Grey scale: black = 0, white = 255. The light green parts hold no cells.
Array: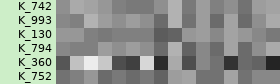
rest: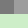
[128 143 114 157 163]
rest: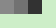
[107  99  36]
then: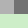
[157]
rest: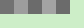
[143 170]

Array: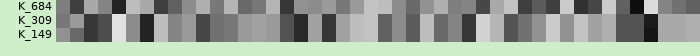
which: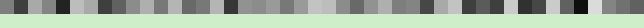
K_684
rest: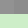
[154 120 154 195 189 140 105 146 175 126 132  71 169 195  63  91  63 203
  49  71 203  97  15 219 132 113  97]
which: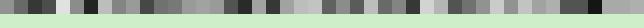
K_149
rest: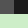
[169 169 175]
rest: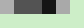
[169 175]

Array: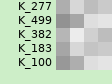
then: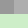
[222]
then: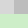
[202]
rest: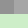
[222 228]
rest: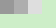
[228]
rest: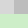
[202]
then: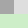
[228]
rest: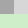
[196 202]

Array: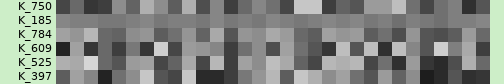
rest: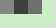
[141  78 161 112  85  54 190  85 190  48 190 134  85 206 127 169  62]
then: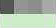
[155]

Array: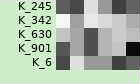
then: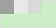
[203]
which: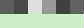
K_245
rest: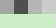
[189]

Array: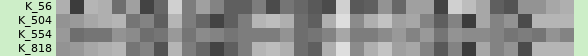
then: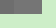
[147]
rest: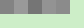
[139 131 117 125 117 147 131]
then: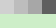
[83]
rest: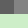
[ 60 167 131 147  75 181 181 181]

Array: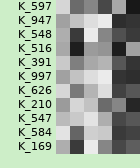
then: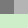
[221]
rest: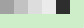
[52]
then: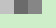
[38]
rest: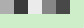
[94]
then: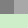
[180]
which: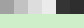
K_997
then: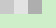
[72]

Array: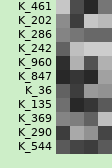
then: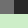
[54]
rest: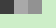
[69]
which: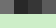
K_135
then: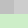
[205]

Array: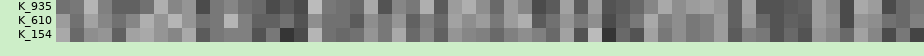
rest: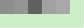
[149 134 169  91 120 128 128  83 120  53  75 181 113 105 113 149 120 169
 105 134  97 149 134 128 105 128 142 128 105 162  83 187  53 105  83 162
 120 142 120 128 156  91 128 120  83 105  83 149 134 105 162 134  75 120
  68]
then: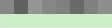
[128]
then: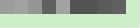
[156]
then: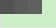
[156]
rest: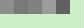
[156 105  83  97  91 156 142  75 149 142 113 105 128]
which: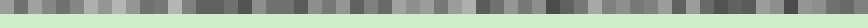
K_610
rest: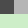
[113 105 113 149 120 169 105 134  97 149 134 128 105 128 142 128 105 162
  83 187  53 105  83 162 120 142 120 128 156  91 128 120  83 105  83 149
 134 105 162 134  75 120  68]

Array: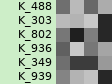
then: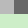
[172]
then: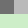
[104]
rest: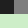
[39]

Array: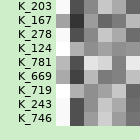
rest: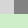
[234]
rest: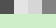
[234]
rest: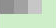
[103]

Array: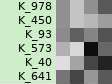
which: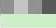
K_978
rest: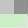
[89]

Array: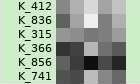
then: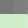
[156]
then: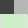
[112]

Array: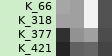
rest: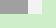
[82]
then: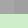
[243]
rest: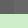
[68]
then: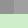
[76]
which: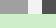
K_318

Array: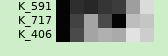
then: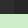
[53]
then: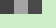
[4]
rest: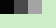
[176 170 226 205]
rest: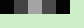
[189 197]
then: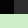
[39]
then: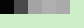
[226]

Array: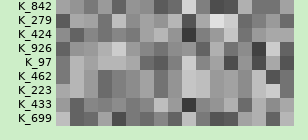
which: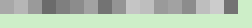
K_223
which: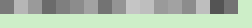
K_462
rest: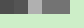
[162]

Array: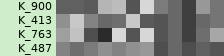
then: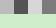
[104]
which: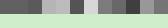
K_900
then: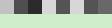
[63]
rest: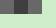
[117]
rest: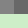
[110 200  90  84 104  63 104 117]
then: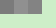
[144]

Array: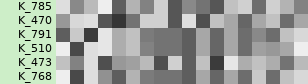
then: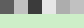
[173]
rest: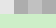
[115 186]
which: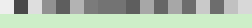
K_768
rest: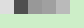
[ 79 208  94 193  59 230 173 193 173 115 186]
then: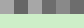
[193]
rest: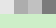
[115 115  94 167 102 167 109 137 109 193 216]
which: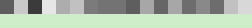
K_791

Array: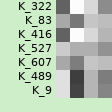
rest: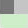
[189]
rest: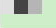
[133]
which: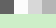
K_416
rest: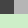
[133]
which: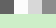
K_322
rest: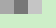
[189]

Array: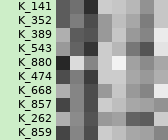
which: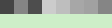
K_859
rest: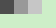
[153 133 235]
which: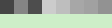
K_857
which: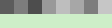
K_352

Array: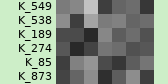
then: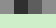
[62]
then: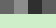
[141]

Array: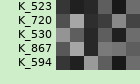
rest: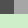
[ 46  61 136  67]
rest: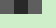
[ 32 109]
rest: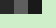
[109]
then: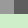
[25]

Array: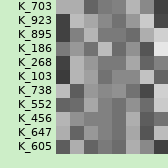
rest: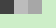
[137 114 152 202  72]
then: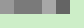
[129]
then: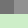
[108]
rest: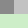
[100]
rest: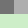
[ 93 114]
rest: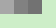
[145 108 202]
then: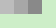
[114]

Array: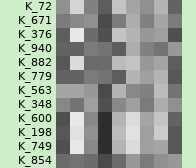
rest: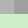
[180  87]
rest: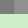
[152]
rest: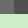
[196 180 152 159  80]

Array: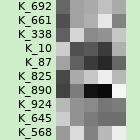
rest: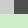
[ 88  59 176]
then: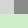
[146]
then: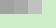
[170]
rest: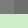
[110]

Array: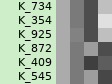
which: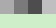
K_734
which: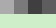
K_409
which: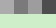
K_872
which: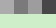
K_545
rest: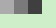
[93]

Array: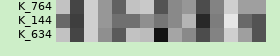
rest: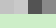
[151  76 131 207 159 159]
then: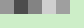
[159]
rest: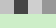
[ 97 194 201  83 137 151  76 131 207 159 159]
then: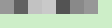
[76]

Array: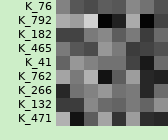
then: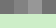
[122]
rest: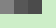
[ 93  87 136 114  81]
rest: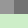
[122  39 107]
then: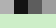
[39]
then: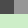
[122]

